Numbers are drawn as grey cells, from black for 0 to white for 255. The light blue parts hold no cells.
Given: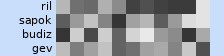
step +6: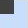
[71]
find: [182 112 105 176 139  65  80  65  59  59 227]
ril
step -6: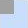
[155]
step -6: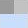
[148 188]
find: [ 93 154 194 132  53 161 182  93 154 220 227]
sapok

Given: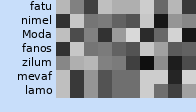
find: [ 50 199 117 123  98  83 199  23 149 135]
nimel
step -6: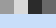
[149 211  37  98]
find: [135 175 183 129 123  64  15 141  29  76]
zilum

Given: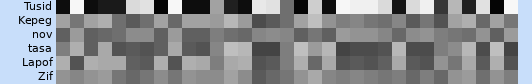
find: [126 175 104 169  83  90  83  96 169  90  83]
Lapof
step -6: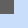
[90]

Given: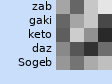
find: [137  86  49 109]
daz
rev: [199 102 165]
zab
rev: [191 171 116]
Sogeb

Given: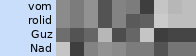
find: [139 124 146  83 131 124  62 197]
vom
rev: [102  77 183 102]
Guz
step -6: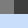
[118  56]

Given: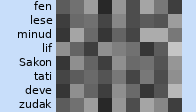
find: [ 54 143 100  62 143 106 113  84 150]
Sakon
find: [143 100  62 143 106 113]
Sakon

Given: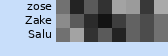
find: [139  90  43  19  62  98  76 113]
Zake
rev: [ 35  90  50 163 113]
Salu

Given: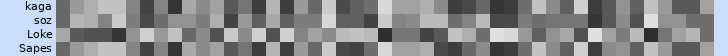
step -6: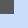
[83]
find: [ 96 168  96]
soz
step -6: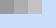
[148 168 188]
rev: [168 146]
Loke
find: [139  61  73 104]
kaga

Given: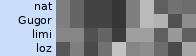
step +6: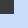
[65]
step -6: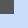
[81]
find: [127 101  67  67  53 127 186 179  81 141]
Gugor

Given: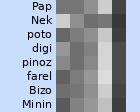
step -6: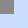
[130]
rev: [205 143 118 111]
Bizo
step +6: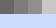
[109 130 149 205]
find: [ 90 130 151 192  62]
Minin

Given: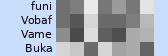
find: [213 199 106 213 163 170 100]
Buka
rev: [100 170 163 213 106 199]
Buka
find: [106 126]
Vobaf
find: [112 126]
funi
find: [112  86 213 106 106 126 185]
Vobaf

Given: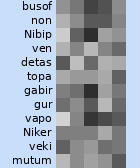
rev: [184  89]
gur
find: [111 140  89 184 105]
gur
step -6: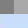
[121 163]

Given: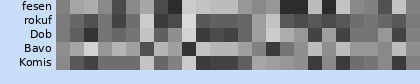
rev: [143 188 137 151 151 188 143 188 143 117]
Bavo
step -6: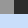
[145  38]
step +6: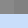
[143 135]

